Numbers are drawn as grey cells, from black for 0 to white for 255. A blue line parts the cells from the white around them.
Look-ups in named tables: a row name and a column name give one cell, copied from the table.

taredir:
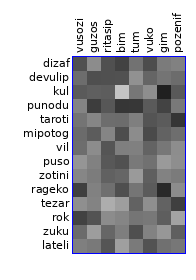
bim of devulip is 81
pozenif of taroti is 53
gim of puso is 154
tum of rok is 117
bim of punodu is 54
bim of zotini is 102
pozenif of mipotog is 110
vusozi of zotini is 134
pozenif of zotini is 123
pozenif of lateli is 119
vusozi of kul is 90
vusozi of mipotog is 107
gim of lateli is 112
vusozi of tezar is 143
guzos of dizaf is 140
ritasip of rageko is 111
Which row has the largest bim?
kul

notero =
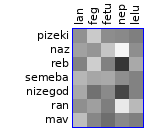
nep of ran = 233
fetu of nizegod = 138
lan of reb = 130
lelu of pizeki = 127
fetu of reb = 129
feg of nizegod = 113
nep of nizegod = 70
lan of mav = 190
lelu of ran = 185
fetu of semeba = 169
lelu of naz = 142
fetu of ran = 126
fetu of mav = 110
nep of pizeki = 137
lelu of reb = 169
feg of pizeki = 202
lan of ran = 143
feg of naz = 149
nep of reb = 54
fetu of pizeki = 141
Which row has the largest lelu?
ran

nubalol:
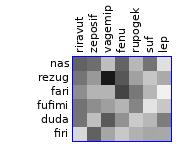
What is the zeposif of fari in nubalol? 180
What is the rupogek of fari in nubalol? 120
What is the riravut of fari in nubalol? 142
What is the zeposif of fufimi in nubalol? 142
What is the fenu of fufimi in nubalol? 180
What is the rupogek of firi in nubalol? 177
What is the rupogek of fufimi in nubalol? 133
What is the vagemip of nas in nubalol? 190
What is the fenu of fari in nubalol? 68
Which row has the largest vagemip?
nas

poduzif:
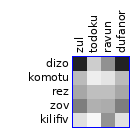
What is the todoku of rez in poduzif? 191
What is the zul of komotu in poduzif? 187
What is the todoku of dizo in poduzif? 205
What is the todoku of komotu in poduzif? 238
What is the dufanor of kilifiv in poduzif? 224
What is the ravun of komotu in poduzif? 228
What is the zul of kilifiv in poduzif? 224
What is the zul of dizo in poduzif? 35
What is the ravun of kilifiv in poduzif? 147

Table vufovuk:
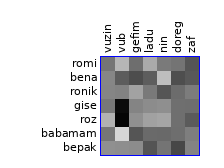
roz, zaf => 91
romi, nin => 122
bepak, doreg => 71
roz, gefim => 144
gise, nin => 143
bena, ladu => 93
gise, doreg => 111
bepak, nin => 116
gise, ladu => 140
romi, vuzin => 117
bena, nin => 190
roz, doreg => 111
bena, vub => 92
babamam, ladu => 106
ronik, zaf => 124
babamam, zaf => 126
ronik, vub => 130
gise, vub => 11
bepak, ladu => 84
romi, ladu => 170

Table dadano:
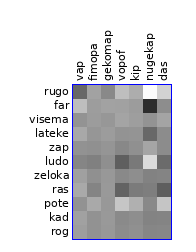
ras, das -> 94
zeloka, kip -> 142
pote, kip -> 176
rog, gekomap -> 152
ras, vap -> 169
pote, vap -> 146
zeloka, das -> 132
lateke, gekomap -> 156
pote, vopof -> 198
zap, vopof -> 136
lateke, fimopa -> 150
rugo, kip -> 173
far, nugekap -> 45
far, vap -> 190
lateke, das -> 140
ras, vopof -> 99
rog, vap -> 158
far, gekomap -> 162
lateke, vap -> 168
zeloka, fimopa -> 144
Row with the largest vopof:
pote

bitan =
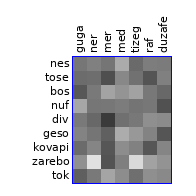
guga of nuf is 167
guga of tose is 108
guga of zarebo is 144
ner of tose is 110
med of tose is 136
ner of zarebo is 225
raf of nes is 125
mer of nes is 117
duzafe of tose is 128
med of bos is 148
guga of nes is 118
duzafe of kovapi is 133
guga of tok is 95
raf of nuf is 119
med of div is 112
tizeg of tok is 111
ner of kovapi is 133
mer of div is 58
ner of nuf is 118
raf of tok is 143

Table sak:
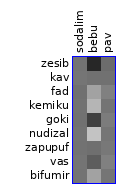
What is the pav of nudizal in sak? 117
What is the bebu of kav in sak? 113
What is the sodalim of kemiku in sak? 114
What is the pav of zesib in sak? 108
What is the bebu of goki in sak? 64
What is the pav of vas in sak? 128
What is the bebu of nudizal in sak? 195
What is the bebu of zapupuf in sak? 111

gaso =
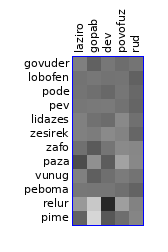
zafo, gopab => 90
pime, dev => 87
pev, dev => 122
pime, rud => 133
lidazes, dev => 108
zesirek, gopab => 124
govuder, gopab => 97
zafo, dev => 117
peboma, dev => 118
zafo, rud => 135
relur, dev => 40
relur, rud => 130
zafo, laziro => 112
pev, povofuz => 114
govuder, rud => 116
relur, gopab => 200
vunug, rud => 115
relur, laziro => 153
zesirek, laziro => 128
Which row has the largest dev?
zesirek

